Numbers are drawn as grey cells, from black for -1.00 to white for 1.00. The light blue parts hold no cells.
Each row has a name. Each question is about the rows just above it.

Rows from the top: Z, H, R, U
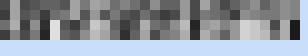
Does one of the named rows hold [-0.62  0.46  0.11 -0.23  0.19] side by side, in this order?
no
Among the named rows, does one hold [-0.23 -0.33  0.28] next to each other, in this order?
yes
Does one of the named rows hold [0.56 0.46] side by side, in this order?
yes
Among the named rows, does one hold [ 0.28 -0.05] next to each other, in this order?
yes

